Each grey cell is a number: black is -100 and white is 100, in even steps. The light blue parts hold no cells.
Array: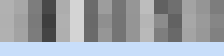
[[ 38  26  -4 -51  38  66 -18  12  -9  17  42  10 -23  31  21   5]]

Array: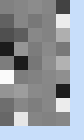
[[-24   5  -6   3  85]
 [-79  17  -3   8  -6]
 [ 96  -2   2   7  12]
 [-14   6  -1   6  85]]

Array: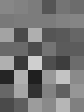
[[ -5  -3  -3  -3   2   4]
 [-18 -17 -40  -9 -29 -28]
 [-71  38 -76  19  53   8]
 [-42 -26  22   8  43   0]]

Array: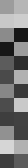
[[ 57  61]
 [-82  22]
 [-42  39]
 [-40  58]
 [ 14 -50]
 [-51 -29]]

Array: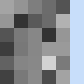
[[ 18 -60 -30 -16  40]
 [-52  -6   6  21  21]
 [-49  -5   8 -40  28]]

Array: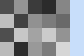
[[ 49 -49  14  -3 -18]
 [ 46 -65  20  -3  68]]

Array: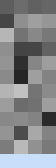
[[-45  12  25  18]
 [ 12 -47 -46 -23]
 [  8 -71  25   3]
 [ 23 -15 -11  24]
 [ 16 -40  32   3]]
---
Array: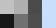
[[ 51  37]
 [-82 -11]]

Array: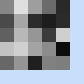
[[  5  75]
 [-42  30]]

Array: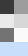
[[-55  23]
 [ 83  69]]

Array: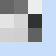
[[-20 -10]
 [ 79  67]]

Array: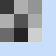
[[-57  37]
 [ 37 -35]]

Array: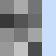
[[  2  33]
 [-55 -34]]
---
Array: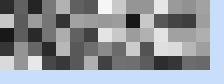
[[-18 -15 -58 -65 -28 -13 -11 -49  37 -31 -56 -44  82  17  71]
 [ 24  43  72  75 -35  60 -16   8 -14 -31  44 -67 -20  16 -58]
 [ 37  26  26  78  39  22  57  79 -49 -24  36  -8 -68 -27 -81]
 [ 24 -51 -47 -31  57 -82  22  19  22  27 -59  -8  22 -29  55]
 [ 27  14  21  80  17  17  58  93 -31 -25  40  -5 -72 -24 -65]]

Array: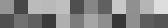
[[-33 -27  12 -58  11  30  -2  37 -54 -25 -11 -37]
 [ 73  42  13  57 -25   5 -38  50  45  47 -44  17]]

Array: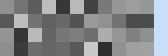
[[ 26  25  14 -63  57 -31 -17 -20 -15 -54  11]
 [ 12   0  18  35 -14  -1  -7 -21  46 -58  16]
 [-40 -40 -10  14  20 -35 -18 -23 -10  49 -31]
 [ 18  23  18  -5 -48  45 -57  48 -27  -9  13]]

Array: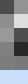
[[ -5  -3]
 [-69   0]
 [-38  20]
 [ 73  11]
 [ 16 -40]]

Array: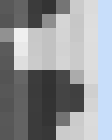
[[ 71  61  59 -56 -54 -22 -32]
 [ 72  59 -10 -59 -54 -22 -31]
 [ 66 -49 -47 -60 -53 -23 -34]
 [ 62 -50 -47 -61 -54 -24 -32]
 [ 72  34 -44 -60 -53 -20 -34]
 [ 73  59  66  52  59  74 -31]
 [ 73  59  65  52  58  83 -29]
 [ 74  57  66  52  57  88  14]
 [ 73  56  67  11 -52 -21 -33]
 [ 72  59  -8 -60 -54 -22 -30]]

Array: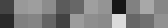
[[ 14 -12 -20  72   8  11  22 -48 -21   4   0 -67]
 [  5  32   1 -83  16  25 -19 -29  10  24  20 -47]]
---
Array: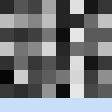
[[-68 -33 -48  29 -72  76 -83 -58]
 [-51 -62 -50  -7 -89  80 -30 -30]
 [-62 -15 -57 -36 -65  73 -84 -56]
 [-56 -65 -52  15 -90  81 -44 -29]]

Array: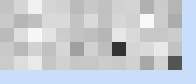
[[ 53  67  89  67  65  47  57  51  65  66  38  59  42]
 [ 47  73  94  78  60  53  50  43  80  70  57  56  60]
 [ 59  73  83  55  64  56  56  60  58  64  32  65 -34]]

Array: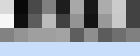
[[ 70 -94 -43   0 -77  32 -81  35  59 -48]
 [  2  16  25  25  28 -26  11 -28 -13   0]]

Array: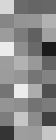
[[ 69 -17 -21 -19]
 [ 22  -3 -25  26]
 [ 23  40  20 -22]
 [ -9  85  36 -38]
 [ -2  55  10 -49]]

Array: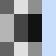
[[-22  75  12]
 [ 42 -46 -86]]

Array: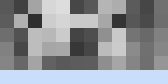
[[-31 -49  29  69  73 -44 -31  42  36 -29 -45 -12]
 [-14 -36  48  44  59 -47 -39  13  58  -9 -18   1]
 [  4 -19  29 -23 -30 -28 -27  11  30   4 -13  18]]

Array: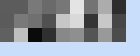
[[-28 -28  -5 -17  -7  79 -10  35 -65]
 [-25  50 -92 -63   7  12 -34  20 -40]]

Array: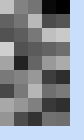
[[  51    2   -9  -93 -100]
 [ -36  -27   -6   50   58]
 [  29  -73  -21   20   34]
 [ -44   -5   43  -13   -4]
 [  17  -40  -60  -11  -14]]
